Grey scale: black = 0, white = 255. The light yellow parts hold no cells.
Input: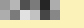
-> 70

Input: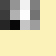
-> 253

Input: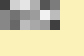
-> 241

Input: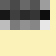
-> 53

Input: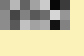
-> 214

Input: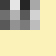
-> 89

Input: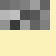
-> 87

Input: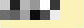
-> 76

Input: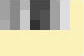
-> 161
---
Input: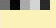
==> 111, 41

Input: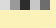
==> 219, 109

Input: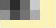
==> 96, 170

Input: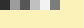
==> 46, 124

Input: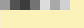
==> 156, 208

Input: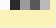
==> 250, 185
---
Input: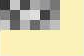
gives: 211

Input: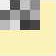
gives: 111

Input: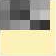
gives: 62

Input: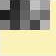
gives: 99

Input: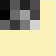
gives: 160

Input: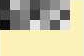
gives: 129
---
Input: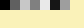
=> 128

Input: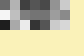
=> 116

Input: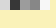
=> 156

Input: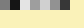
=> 158

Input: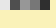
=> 151

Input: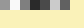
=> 42
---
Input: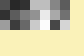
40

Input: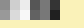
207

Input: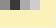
57

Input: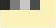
124

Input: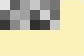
95

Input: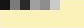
123

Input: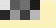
91
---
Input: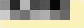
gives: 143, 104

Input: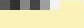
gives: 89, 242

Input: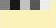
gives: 129, 236

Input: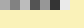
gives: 170, 234

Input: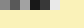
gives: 134, 233

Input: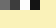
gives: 108, 20

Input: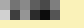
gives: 170, 84

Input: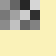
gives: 151, 130

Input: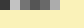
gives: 56, 172

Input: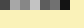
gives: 70, 19
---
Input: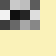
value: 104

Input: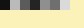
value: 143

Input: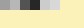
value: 39

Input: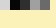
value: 47

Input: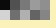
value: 176

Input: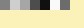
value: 16

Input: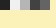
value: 181
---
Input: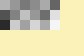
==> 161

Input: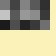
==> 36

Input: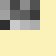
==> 182

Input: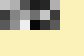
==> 238

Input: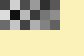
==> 66

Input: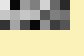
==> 73

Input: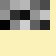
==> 206

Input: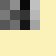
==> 21

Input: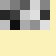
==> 171
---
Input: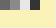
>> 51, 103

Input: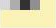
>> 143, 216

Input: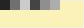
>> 173, 36

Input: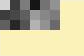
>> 146, 95

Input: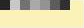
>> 48, 38

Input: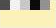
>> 146, 77

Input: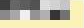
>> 197, 137

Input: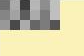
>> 191, 152
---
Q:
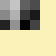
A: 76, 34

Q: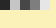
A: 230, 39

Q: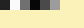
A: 156, 34

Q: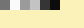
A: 12, 115

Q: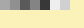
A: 208, 168

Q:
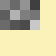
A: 63, 106

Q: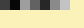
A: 195, 62

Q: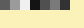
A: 50, 92

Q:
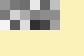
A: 192, 244
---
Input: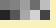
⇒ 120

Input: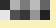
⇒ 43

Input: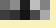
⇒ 106

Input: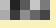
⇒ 189

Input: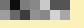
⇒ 114

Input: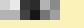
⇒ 210

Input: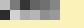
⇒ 191

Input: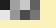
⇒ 30
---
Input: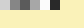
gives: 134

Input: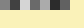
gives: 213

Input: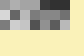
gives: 197

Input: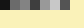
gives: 131

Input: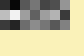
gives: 109

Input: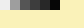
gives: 158
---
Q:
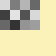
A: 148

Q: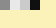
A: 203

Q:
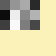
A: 125

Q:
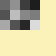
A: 39

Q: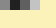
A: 96

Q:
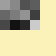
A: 40

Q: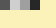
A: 159
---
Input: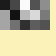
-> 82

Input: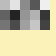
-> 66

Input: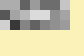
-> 155

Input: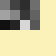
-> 87

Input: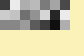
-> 174

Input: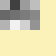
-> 147

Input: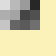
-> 111

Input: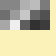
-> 60

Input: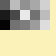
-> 221

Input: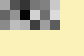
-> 92
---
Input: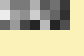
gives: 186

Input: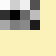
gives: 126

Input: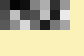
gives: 27

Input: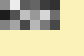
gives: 183

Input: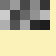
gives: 166

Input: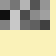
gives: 108

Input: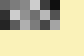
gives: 124

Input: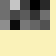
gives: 120
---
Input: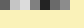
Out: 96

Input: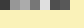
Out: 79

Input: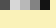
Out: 79

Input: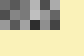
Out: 68

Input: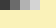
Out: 107

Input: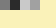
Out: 123

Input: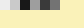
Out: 58

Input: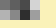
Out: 74
